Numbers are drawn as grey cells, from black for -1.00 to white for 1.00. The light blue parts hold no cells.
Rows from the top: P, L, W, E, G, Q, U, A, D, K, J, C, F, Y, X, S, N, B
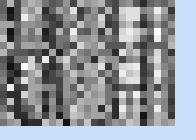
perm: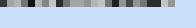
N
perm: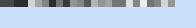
Y
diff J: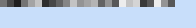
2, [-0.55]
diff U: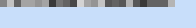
17, [-0.32]
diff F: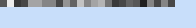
18, [-0.32]

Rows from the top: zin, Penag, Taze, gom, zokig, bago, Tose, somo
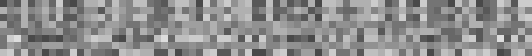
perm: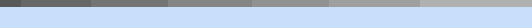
zokig
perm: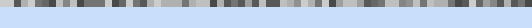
zin
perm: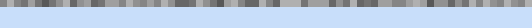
Penag
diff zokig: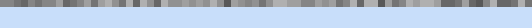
27, [0.38]
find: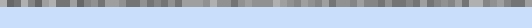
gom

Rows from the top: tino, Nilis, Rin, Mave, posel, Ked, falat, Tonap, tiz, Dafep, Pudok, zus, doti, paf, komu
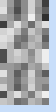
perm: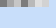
posel
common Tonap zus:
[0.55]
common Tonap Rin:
[0.87]
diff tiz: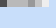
3, [0.55]
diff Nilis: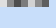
4, [0.10]
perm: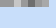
zus
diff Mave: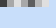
5, [-0.14]

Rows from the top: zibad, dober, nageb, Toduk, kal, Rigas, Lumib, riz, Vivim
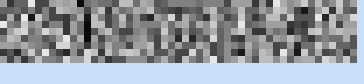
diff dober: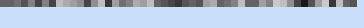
31, [0.48]
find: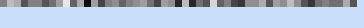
Rigas
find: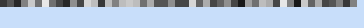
riz
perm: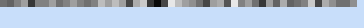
Toduk
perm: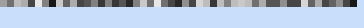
riz
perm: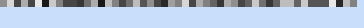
nageb

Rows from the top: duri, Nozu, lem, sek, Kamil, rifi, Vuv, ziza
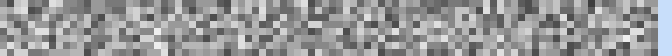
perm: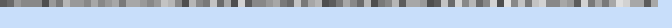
ziza
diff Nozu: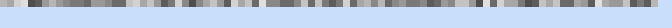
88, [0.07]

